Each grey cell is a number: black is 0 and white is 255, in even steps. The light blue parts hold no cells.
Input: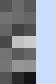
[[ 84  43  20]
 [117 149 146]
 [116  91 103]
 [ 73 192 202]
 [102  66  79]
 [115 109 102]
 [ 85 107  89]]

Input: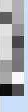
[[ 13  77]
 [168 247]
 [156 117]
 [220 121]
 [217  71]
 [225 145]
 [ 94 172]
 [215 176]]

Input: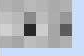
[[174 165 188 181 166 175]
 [208 191  41 204 166  91]
 [192 184 137 188 171 151]
 [177 171 185 179 170 176]]

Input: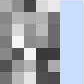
[[115 184 227  81  76]
 [ 83 152 181  74 171]
 [136  85 242  57  59]
 [122 245 139 148 106]
 [144 215 148 185 106]
 [134 180 171 177 114]
 [176 141  70 217 233]]

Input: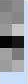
[[156 175]
 [161 123]
 [  4  22]
 [152 197]
 [142 133]
 [126 139]]

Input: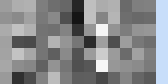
[[154  48  76 130 187 125  94  95  72 101 133 102  90]
 [167 141 135  97 147 117  80  87 246 151 144 139 123]
 [163 195 167 117  95 138  82 156 204 155 107 161 127]
 [161  78  74 117 179 149 118  43 159  78 157 120 110]
 [171 193 177 115 112 131  51 150 245 147 125 148 151]
 [146 138 161 121 137  79  21 192 132 181 110 105 108]
 [157 174 177 126 110 103  37 191 172 177 106 127 129]]

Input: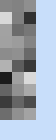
[[109 144 163]
 [ 59 101  75]
 [100 145 169]
 [ 27 160 217]
 [178  93  56]
 [140 144 105]
 [161 156 132]
 [162 108 119]
 [216 128  49]
 [134 130 143]]

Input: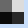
[[ 10  41]
 [104 220]]

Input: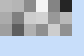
[[158  94 176 143 205 144]
 [171 128 205 210 152 185]
 [186 181 140 244 132  37]]
